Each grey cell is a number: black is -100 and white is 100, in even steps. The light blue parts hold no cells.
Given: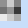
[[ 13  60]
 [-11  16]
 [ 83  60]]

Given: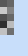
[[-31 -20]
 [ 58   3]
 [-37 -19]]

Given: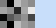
[[ -3 -99]
 [ 29  14]
 [-94 -30]]

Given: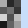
[[ 35 -69]
 [-30 -11]
 [ 67 -36]]

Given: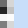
[[-15  68]
 [-72  51]
 [ 93  97]]

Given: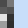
[[-41  -7]
 [-29 -36]
 [ 79 -61]]
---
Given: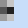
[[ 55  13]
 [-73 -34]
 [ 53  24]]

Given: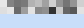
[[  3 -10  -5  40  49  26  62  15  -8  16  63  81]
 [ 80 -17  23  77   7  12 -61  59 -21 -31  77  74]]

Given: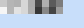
[[ 42  39  69  34 -42  37 -29  -3  58]
 [ 43  77  69  36 -58   6 -47  22  92]]

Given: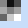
[[-87 -43   6]
 [  0  27  34]
 [ 59 100 -20]]

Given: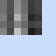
[[-36  11 -15 -53 -45 -13]
 [-37  15 -14 -55 -46 -11]
 [-41  38  -5 -69 -55  -2]
 [-35   5 -17 -50 -42 -15]
 [-43  51   0 -77 -60   3]]

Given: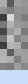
[[-27  24  17  34]
 [  1  14  14  14]
 [ 70  13  -1 -51]
 [ 40  20  14  -5]
 [ 20  37  -4 -45]
 [ 53   5  17  -7]
 [ 42  37  -7 -52]
 [-26  24  23  38]
 [ 36   1  24  43]
 [ -3  24   7   1]]

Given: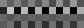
[[ -24   -1  -31   -1  -34    5  -41   14  -38   19  -36    5]
 [  56  -88   45  -91   39  -99   36  -99   36 -100   34  -71]
 [ -33  -21  -29  -21  -27  -22  -30  -24  -26  -22  -31  -19]
 [ -13  -63  -12  -62  -16  -62  -12  -62  -15  -58  -10  -29]]

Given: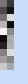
[[-55  -8]
 [-84 -42]
 [ 72 -10]
 [-89  42]
 [  9  92]
 [ 34 -90]
 [ 39 -72]
 [ 73   3]
 [  5  24]
 [ 32  57]]

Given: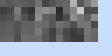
[[-31 -24 -27 -31 -11 -46 -34 -24 -20  39 -32  -7  21 -26]
 [-43  -3 -48 -60   4  11   1 -66 -19   4  57 -40 -40 -51]
 [-37 -13 -35 -49  11 -22 -30 -60 -40  11  -6 -24   8 -40]
 [-27 -34 -25 -24 -14 -17 -31 -11 -19 -37  -9  -8 -42 -31]
 [-24 -35 -19 -23  -5 -29 -48 -24 -43 -51 -45  -9 -18 -28]
 [-20 -37 -16 -16 -16 -33 -46 -16 -40 -53 -55 -12 -19 -22]]
